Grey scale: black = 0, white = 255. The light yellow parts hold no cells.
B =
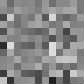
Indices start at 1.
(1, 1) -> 151
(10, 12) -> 137
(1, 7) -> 151
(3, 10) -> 101
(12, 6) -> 73
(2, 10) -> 166
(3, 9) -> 117
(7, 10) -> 92
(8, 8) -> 220
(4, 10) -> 169
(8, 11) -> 163
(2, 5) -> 139
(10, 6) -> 171
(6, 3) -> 131
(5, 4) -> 117
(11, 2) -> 170
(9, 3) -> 167
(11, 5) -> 88
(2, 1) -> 140
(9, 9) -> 193
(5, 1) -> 81
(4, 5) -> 158
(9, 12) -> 130
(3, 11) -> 121
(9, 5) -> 139
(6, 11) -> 90
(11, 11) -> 204
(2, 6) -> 128
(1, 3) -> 139
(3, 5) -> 120
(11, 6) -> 76
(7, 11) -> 170
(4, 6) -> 165
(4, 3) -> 111
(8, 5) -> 141

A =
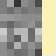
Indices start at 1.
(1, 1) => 125
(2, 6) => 122
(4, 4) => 136
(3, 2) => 152
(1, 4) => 140
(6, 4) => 187
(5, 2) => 129
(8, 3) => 111
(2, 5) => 127
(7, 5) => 146
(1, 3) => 51
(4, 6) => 119
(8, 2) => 131
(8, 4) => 115

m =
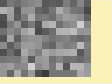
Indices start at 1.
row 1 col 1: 88
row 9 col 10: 113
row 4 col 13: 134
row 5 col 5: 179
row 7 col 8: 101
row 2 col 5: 148
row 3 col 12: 139
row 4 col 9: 112
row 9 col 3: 120
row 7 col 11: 132
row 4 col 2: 122
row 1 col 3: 108
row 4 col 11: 143
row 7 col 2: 92
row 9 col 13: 119
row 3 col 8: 110
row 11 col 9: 118
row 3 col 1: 81
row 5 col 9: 179
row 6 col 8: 115
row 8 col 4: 170
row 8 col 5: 147
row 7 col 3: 123
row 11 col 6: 79
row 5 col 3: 124
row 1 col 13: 93
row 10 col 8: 120
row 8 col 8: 157
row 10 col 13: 153
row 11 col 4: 116
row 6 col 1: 84
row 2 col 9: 173
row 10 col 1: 150
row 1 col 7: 87
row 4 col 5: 121

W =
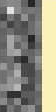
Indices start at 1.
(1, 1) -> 128
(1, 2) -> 138
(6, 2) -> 166
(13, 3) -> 183
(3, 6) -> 120
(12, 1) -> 113
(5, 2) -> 110
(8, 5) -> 102
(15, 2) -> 95
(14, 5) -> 93
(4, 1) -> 114
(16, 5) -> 144
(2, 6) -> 115
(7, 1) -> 96
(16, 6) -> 90
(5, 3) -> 89
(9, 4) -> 44
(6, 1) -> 105
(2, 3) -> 139
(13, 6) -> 124
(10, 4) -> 74
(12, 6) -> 106
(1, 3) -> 135
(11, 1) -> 113
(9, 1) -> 105
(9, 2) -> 111
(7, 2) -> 166

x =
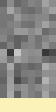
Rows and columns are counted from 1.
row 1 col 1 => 101
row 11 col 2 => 149
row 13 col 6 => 137
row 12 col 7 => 178
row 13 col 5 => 126
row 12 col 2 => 156
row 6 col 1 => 134
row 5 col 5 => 138
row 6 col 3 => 97
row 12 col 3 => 74
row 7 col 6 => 118
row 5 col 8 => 120
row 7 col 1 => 101
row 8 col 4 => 146
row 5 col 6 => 152
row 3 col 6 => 135
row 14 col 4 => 143
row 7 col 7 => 147
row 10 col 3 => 101
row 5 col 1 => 126
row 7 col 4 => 129
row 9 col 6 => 137
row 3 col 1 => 119
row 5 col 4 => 153
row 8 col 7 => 56
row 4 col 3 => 133
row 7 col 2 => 129
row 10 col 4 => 114
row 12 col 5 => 123
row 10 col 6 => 111
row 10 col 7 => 172
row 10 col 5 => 102
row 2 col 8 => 161
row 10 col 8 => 152

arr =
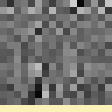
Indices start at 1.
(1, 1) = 98
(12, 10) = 99
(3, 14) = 117
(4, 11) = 94
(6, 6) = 152
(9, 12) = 105
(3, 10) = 116
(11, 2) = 94
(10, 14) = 126
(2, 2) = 172
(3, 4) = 108
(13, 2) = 62
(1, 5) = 72
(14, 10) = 77
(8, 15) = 84
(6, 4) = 129
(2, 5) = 174
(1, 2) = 47
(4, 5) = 129
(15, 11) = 97
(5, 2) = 96
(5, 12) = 94
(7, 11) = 90
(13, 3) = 124
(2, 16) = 57
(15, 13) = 85
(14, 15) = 78
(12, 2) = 123
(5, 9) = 153
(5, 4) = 132
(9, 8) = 93
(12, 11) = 82
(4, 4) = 101
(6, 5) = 90
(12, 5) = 123
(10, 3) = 129
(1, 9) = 111
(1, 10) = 131
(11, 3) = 135

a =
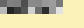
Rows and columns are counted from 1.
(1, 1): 102
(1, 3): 126
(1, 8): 156
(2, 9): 226
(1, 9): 121
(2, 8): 154

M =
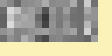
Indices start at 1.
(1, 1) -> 153
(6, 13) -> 100
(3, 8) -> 141
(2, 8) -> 152
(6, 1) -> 111
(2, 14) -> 146
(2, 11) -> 116
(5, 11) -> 162
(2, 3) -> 192
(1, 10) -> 140
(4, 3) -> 170
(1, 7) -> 171
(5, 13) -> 207
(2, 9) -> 125
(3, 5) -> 160
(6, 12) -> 111
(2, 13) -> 168
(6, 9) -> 135
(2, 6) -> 138
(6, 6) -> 93
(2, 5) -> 159
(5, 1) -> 146
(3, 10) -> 136
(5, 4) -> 136
